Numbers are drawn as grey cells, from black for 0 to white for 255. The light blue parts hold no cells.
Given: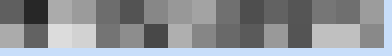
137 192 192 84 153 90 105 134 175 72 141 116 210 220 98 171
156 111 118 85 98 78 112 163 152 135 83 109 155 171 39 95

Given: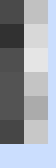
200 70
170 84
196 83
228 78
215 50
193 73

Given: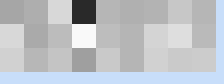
204 202 209 181 201 159 196 183 209
186 222 212 181 189 249 188 170 216
182 199 179 176 182 41 216 174 166

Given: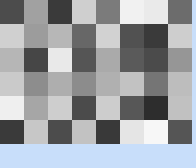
85 247 229 57 194 76 199 58
193 45 87 205 75 206 166 239
189 117 194 176 140 174 141 202
150 75 90 170 85 233 70 182
206 58 81 210 103 183 156 208
108 234 241 123 207 58 161 76

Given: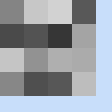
189 87 79 135
171 175 146 197
164 54 83 74
88 210 199 132

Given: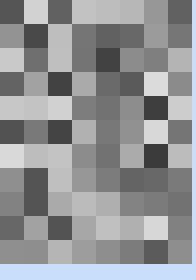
142 91 124 142 157 181 142 143
129 215 176 192 167 83 162 103
114 123 131 175 187 170 84 130
122 104 100 124 151 191 84 143
188 59 171 114 140 195 189 217
117 216 145 120 177 68 121 82
205 62 141 114 125 209 195 199
139 219 90 106 170 66 162 99
180 127 140 66 116 191 111 201
118 155 104 97 117 190 73 147
97 151 183 189 194 97 210 85

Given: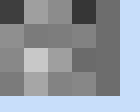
109 135 131 166 123
109 107 159 200 136
109 130 125 123 143
109 54 140 159 62
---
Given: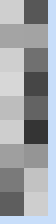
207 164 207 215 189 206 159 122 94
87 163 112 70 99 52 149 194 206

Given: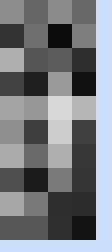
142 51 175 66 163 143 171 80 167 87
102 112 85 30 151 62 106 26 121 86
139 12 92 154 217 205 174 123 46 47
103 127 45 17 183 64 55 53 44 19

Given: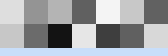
222 199
148 107
180 19
96 230
244 62
200 96
97 216

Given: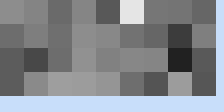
141 109 92 92
132 126 72 138
106 111 109 158
133 141 145 156
88 136 129 149
229 114 135 110
118 102 133 84
116 60 33 156
102 127 89 86

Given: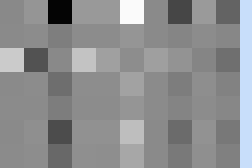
137 138 203 138 139 138 139
149 140 82 140 139 143 141
4 126 137 110 125 76 104
153 140 195 141 140 145 143
153 140 160 141 140 145 142
250 149 141 162 149 190 167
138 138 159 139 139 138 138
70 133 147 125 132 107 121
154 140 133 142 140 146 143
99 135 111 130 135 120 128

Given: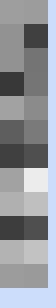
157 145 144 57 161 95 66 161 175 60 177 155
154 65 115 117 140 122 79 235 188 79 193 153

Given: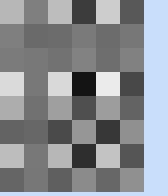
183 127 123 218 173 99 189 101
127 106 120 120 113 103 120 119
189 108 114 217 159 74 183 95
60 122 130 20 79 150 46 139
205 108 110 235 157 55 195 103
88 119 129 72 99 144 85 144
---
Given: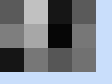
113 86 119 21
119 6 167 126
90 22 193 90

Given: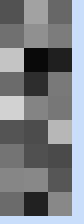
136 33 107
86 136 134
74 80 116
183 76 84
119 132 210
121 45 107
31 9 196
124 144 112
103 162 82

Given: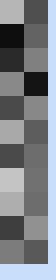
89 124
145 62
109 174
113 196
109 74
93 169
136 74
20 137
128 42
99 14
79 182

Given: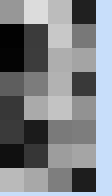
29 126 168 186
165 157 54 16
125 122 27 58
146 195 170 55
57 178 124 94
164 174 60 4
120 200 59 2
32 188 220 151

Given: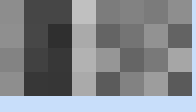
90 157 130 91 170 54 55 142
166 121 101 150 178 55 65 131
99 146 116 100 170 47 71 143
142 123 130 124 192 70 70 141

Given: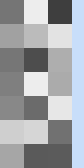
91 90 166
113 214 207
231 107 136
171 237 127
174 77 118
227 187 161
62 237 117

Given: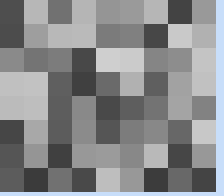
68 104 60 152 190 73 113 59 92
152 70 185 136 155 152 64 149 85
200 103 136 124 85 139 92 168 70
130 164 115 94 73 137 93 190 187
193 162 95 177 106 64 95 194 192
196 141 133 203 207 72 124 116 138
177 201 71 128 123 186 184 158 76
153 67 182 154 149 181 113 183 78
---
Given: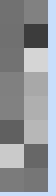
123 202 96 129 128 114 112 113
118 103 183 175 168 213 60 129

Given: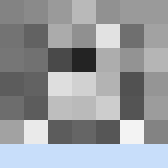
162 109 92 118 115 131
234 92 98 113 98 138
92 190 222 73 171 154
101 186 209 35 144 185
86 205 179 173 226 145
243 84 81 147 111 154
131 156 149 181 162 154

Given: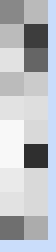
110 225 234 249 249 225 187 225 187 134
172 218 218 47 218 223 202 101 60 185

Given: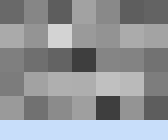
154 124 127 170 105
113 162 111 148 134
139 175 99 211 93
159 174 62 154 162
62 192 133 147 137
148 186 131 171 94
93 125 114 163 99

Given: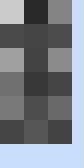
69 121 113 159 73 203
86 77 56 67 68 40
66 105 68 138 76 132

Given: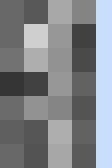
104 94 107 53 114 103 103
83 86 146 65 174 206 87
166 173 133 150 146 150 169
89 98 84 98 73 65 132
